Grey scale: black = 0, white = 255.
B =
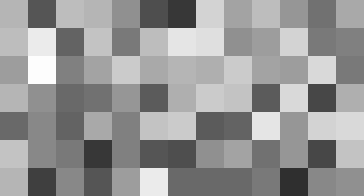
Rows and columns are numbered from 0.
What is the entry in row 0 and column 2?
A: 189
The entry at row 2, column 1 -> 253
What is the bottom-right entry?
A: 144
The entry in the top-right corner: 169
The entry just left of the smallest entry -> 121
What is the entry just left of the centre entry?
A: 91
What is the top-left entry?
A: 181
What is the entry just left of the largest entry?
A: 157
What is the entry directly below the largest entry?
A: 144
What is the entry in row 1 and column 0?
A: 189
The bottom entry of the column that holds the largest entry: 63
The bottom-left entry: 181
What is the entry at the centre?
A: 175
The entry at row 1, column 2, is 99
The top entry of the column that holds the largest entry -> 85
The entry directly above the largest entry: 235
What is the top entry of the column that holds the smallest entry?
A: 150
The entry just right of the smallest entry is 136
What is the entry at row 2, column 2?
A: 128

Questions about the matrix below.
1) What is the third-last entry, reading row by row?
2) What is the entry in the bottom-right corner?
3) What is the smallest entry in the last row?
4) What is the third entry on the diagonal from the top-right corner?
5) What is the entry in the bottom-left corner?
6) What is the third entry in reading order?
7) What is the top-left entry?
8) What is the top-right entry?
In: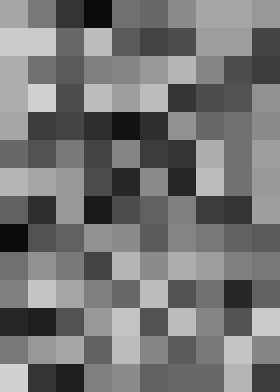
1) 104
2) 60
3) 31
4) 133
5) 209
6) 52
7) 166
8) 152

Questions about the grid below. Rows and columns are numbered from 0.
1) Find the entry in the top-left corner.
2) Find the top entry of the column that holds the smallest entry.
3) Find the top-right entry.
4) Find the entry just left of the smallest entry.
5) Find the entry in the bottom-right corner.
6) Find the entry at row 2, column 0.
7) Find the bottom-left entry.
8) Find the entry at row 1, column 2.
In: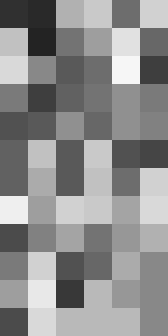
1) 48
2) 41
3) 209
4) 193
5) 136
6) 217
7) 75
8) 115

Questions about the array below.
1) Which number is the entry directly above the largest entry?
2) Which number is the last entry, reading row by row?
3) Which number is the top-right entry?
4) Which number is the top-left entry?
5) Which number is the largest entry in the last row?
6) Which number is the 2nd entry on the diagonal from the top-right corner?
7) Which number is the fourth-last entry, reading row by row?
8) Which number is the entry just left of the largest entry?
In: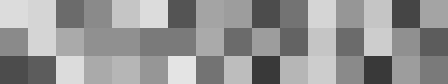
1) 122
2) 122
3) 164
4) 220
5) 228
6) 144
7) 138
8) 150

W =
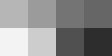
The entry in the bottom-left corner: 243
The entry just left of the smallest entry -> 80
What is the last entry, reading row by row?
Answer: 45

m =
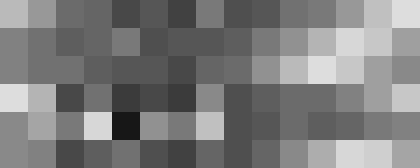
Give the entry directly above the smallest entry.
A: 59
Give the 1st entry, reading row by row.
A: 186
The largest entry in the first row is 221
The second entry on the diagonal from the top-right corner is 199
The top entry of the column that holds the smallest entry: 72
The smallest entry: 23
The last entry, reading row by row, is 165
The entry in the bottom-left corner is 137
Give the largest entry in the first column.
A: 221
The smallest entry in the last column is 129
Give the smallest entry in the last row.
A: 65
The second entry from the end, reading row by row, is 207
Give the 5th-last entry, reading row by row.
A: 137
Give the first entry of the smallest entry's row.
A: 137
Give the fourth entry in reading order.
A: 101
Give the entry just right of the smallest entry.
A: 145
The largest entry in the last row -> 215
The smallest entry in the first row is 65
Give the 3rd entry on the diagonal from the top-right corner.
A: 199
